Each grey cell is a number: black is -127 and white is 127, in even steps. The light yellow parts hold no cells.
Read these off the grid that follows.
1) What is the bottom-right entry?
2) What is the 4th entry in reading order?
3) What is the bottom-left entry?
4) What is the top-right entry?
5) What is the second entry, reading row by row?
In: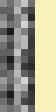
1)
-30
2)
69
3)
1
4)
-15
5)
-15

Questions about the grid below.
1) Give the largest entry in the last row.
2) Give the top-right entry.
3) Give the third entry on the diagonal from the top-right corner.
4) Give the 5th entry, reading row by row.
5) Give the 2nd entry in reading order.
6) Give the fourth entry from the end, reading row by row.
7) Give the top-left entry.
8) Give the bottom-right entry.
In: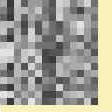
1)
98
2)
-15
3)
14
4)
27
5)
-70
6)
14
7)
42
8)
-56

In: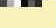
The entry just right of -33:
-87
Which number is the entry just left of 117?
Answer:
49

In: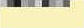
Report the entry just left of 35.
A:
-97
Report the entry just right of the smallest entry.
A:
35
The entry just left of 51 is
21

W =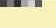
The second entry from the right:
82
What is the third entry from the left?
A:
-79
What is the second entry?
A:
-6

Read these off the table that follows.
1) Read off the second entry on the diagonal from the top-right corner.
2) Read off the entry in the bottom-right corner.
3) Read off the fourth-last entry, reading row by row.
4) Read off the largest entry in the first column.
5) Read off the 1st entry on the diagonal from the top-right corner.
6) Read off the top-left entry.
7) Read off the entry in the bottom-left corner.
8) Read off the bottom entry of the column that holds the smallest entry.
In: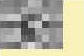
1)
17
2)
5
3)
45
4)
58
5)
5
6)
5
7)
5
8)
45

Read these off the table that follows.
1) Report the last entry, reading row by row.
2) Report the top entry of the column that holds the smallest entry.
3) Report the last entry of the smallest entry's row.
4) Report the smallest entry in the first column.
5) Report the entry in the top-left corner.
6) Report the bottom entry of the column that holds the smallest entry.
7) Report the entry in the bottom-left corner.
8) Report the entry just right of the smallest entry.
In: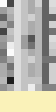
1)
3
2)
-57
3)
80
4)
-57
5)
123
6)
43
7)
17
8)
92

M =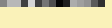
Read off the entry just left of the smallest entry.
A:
-49
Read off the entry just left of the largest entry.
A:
-64
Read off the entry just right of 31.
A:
19

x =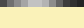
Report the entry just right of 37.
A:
66
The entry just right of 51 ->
12

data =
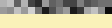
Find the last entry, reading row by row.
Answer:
-116
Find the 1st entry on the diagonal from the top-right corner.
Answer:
-15
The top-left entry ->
51
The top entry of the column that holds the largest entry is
-59
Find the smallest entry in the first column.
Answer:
26
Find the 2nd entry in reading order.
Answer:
65
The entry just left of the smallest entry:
14
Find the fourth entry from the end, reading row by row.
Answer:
38
